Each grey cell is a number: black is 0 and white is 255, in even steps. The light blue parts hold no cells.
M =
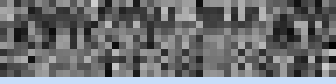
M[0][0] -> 108
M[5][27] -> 102
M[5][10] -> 50
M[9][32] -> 88
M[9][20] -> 168
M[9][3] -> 84
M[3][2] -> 76
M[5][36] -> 157
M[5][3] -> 48
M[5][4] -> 112
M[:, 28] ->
[14, 47, 78, 168, 110, 53, 80, 97, 34, 77, 31]
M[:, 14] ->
[108, 29, 53, 116, 128, 155, 117, 125, 67, 107, 130]
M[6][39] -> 79
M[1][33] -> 51
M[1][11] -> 64
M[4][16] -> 120
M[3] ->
[87, 92, 76, 51, 141, 68, 39, 56, 86, 75, 52, 89, 53, 34, 116, 184, 61, 119, 71, 177, 78, 49, 72, 68, 69, 110, 85, 94, 168, 66, 63, 73, 83, 69, 59, 70, 109, 91, 129, 51, 40, 62, 169, 169, 48, 168, 47, 118]
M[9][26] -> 50
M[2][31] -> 61
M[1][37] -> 181
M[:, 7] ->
[70, 122, 58, 56, 12, 37, 77, 103, 175, 91, 97]
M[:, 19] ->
[26, 52, 93, 177, 119, 67, 103, 87, 35, 62, 26]
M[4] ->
[62, 128, 19, 29, 151, 101, 61, 12, 110, 120, 36, 129, 25, 132, 128, 110, 120, 135, 116, 119, 112, 46, 113, 85, 97, 146, 124, 159, 110, 95, 97, 104, 143, 85, 127, 103, 144, 114, 139, 27, 41, 13, 103, 163, 21, 114, 87, 142]
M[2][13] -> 158
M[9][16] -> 198
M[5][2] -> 17
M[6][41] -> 85
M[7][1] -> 77
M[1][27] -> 142
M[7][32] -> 103
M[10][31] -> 143
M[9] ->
[40, 72, 75, 84, 126, 142, 166, 91, 86, 95, 129, 83, 82, 119, 107, 22, 198, 121, 103, 62, 168, 144, 157, 44, 104, 86, 50, 98, 77, 126, 118, 93, 88, 161, 51, 173, 91, 40, 91, 88, 156, 83, 57, 60, 96, 75, 204, 154]
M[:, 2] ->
[48, 128, 73, 76, 19, 17, 86, 88, 156, 75, 59]
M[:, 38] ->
[101, 95, 146, 129, 139, 72, 84, 105, 61, 91, 43]

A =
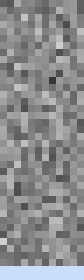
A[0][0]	97
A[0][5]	120
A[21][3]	111
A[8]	[166, 127, 111, 115, 148, 143, 145, 110, 185, 173, 115, 170]
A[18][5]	109
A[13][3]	150
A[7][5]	165
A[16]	[124, 164, 159, 178, 143, 154, 155, 183, 157, 107, 112, 152]
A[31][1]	127
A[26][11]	166
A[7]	[108, 176, 132, 122, 131, 165, 145, 128, 81, 110, 148, 168]
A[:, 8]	[129, 177, 93, 120, 157, 187, 205, 81, 185, 149, 79, 155, 144, 121, 139, 170, 157, 173, 173, 178, 109, 148, 139, 151, 168, 81, 155, 173, 151, 175, 110, 186, 171, 97, 159, 157, 176, 101]
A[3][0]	169
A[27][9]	158
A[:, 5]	[120, 105, 168, 158, 189, 163, 105, 165, 143, 147, 117, 123, 109, 140, 157, 133, 154, 113, 109, 163, 126, 94, 100, 144, 160, 133, 161, 125, 145, 116, 176, 137, 100, 148, 111, 115, 112, 156]
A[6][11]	141
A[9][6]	138
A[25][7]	124
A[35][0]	104
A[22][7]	83
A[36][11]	109
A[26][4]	115
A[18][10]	139
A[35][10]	111
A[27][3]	115
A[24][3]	111
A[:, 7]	[136, 113, 142, 165, 137, 163, 144, 128, 110, 159, 143, 54, 113, 143, 186, 112, 183, 148, 139, 144, 125, 93, 83, 106, 121, 124, 158, 174, 92, 167, 122, 186, 170, 166, 145, 144, 140, 167]
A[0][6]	105
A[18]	[169, 113, 102, 165, 126, 109, 116, 139, 173, 165, 139, 96]
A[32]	[126, 102, 150, 124, 123, 100, 116, 170, 171, 132, 138, 87]
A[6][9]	151
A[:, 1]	[88, 107, 144, 150, 166, 150, 142, 176, 127, 91, 102, 152, 131, 149, 138, 100, 164, 123, 113, 131, 179, 154, 147, 110, 167, 178, 180, 150, 118, 133, 114, 127, 102, 153, 112, 173, 116, 120]
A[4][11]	190

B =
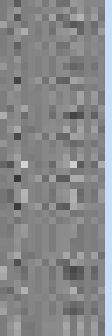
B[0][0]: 125
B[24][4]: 133
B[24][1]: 131
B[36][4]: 118
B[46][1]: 147
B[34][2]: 146
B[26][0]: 130
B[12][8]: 141
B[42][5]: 135
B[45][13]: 145
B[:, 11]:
[146, 148, 178, 99, 102, 142, 147, 149, 120, 109, 121, 154, 117, 163, 160, 111, 82, 150, 164, 156, 113, 141, 153, 91, 121, 169, 121, 105, 111, 152, 121, 149, 119, 120, 121, 121, 164, 144, 88, 94, 121, 111, 149, 112, 102, 148, 163, 157]
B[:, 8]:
[113, 138, 104, 138, 146, 138, 115, 123, 139, 138, 138, 101, 141, 129, 131, 141, 138, 133, 138, 103, 138, 138, 138, 148, 138, 92, 138, 142, 138, 98, 139, 123, 138, 138, 138, 138, 138, 109, 138, 138, 138, 139, 123, 138, 138, 138, 138, 138]
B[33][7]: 124
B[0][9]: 112
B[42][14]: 129
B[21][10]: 123
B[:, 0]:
[125, 125, 124, 160, 122, 125, 125, 125, 133, 151, 130, 125, 133, 125, 125, 125, 173, 125, 125, 125, 147, 125, 125, 101, 132, 125, 130, 117, 116, 125, 133, 125, 125, 125, 132, 129, 125, 125, 173, 166, 130, 116, 125, 147, 160, 125, 125, 125]
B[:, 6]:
[122, 136, 120, 136, 136, 136, 124, 130, 136, 136, 136, 114, 136, 136, 136, 136, 136, 136, 139, 116, 136, 136, 136, 131, 136, 110, 136, 135, 134, 112, 136, 130, 136, 136, 136, 136, 139, 119, 136, 136, 136, 134, 131, 136, 136, 136, 139, 137]
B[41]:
[116, 106, 143, 177, 133, 127, 134, 119, 139, 144, 175, 111, 129, 120, 153]
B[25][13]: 148
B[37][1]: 131
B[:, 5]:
[142, 127, 148, 127, 124, 127, 141, 135, 127, 127, 127, 151, 127, 131, 130, 127, 127, 128, 127, 149, 127, 127, 127, 122, 127, 156, 127, 127, 127, 153, 127, 136, 127, 127, 127, 127, 127, 145, 127, 127, 127, 127, 135, 127, 127, 127, 127, 127]
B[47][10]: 123
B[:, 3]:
[127, 127, 127, 117, 173, 127, 127, 127, 127, 122, 127, 127, 127, 127, 127, 164, 109, 127, 121, 127, 125, 127, 126, 212, 127, 127, 127, 180, 178, 127, 127, 127, 154, 150, 127, 127, 120, 127, 108, 113, 127, 177, 127, 125, 115, 127, 121, 124]
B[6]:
[125, 131, 96, 127, 133, 141, 124, 143, 115, 115, 149, 147, 132, 136, 133]
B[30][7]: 124
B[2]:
[124, 143, 87, 127, 133, 148, 120, 162, 104, 118, 158, 178, 135, 157, 118]
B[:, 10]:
[151, 123, 158, 88, 159, 123, 149, 139, 118, 101, 123, 163, 118, 131, 129, 155, 68, 128, 123, 161, 106, 123, 123, 207, 120, 171, 123, 173, 175, 167, 118, 139, 147, 143, 120, 123, 122, 155, 73, 81, 123, 175, 140, 106, 90, 123, 122, 123]
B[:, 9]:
[112, 150, 118, 109, 148, 142, 115, 129, 140, 117, 140, 97, 140, 140, 140, 143, 101, 140, 167, 102, 121, 142, 157, 157, 140, 92, 140, 147, 144, 91, 140, 129, 140, 140, 140, 140, 166, 104, 93, 102, 140, 144, 130, 121, 104, 150, 165, 160]
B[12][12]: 129
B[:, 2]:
[92, 151, 87, 136, 149, 143, 96, 115, 149, 136, 143, 68, 151, 136, 139, 143, 139, 140, 169, 74, 138, 143, 158, 143, 147, 56, 143, 143, 143, 60, 149, 116, 143, 143, 146, 143, 168, 81, 126, 130, 143, 143, 116, 138, 129, 151, 168, 162]
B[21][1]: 134
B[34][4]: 133
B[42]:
[125, 133, 116, 127, 133, 135, 131, 142, 123, 130, 140, 149, 129, 140, 129]
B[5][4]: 130

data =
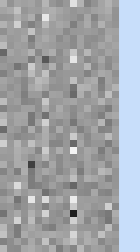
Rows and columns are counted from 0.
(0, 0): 179
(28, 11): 158
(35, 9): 153
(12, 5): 177
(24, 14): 184
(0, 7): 150
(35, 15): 139
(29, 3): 146
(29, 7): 154
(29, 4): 161
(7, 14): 147
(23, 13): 155
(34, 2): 160
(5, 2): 156
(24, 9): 148
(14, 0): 188
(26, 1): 165
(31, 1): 156
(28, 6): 218
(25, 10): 190
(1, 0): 163
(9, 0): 153
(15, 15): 125
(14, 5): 144
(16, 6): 114
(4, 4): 195
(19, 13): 156
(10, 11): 152
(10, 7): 139
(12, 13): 162
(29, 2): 135
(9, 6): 144
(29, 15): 207
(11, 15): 163
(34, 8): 157
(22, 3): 159
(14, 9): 161
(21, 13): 160

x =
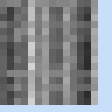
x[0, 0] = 121
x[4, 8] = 93
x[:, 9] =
[132, 145, 167, 140, 143, 132, 161, 153, 139, 159, 149, 167, 155, 151, 142]
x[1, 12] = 68
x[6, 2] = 100
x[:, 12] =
[94, 68, 52, 96, 81, 73, 44, 50, 45, 44, 97, 70, 102, 44, 56]
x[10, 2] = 134
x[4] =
[94, 81, 138, 132, 189, 118, 164, 106, 93, 143, 113, 87, 81, 169]
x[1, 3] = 114
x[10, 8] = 132
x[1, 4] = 191
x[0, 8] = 133
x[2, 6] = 166
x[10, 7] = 131
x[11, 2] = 118
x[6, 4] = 207
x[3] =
[119, 93, 102, 125, 162, 124, 146, 114, 111, 140, 121, 106, 96, 144]
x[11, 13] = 150
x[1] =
[106, 59, 100, 114, 191, 118, 156, 97, 89, 145, 121, 83, 68, 151]
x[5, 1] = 89
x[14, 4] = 208
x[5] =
[108, 89, 136, 107, 162, 129, 142, 104, 95, 132, 137, 93, 73, 163]
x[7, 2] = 98
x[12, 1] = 99
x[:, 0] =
[121, 106, 83, 119, 94, 108, 88, 95, 101, 99, 100, 83, 91, 97, 92]
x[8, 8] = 89
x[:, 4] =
[176, 191, 191, 162, 189, 162, 207, 202, 171, 212, 170, 174, 181, 191, 208]

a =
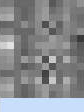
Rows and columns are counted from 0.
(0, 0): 122
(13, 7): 109
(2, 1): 173
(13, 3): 98
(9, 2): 112
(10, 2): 116
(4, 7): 86
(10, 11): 99
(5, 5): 122
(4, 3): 104
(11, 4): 132
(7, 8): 132
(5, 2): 132
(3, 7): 145
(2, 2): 116
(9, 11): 119
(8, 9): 173
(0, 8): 109
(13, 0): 148
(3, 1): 106
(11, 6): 80
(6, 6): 151
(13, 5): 134
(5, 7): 157
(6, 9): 157
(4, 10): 125
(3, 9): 137
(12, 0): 164
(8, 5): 169
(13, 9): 137
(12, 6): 155
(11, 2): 116
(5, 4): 123
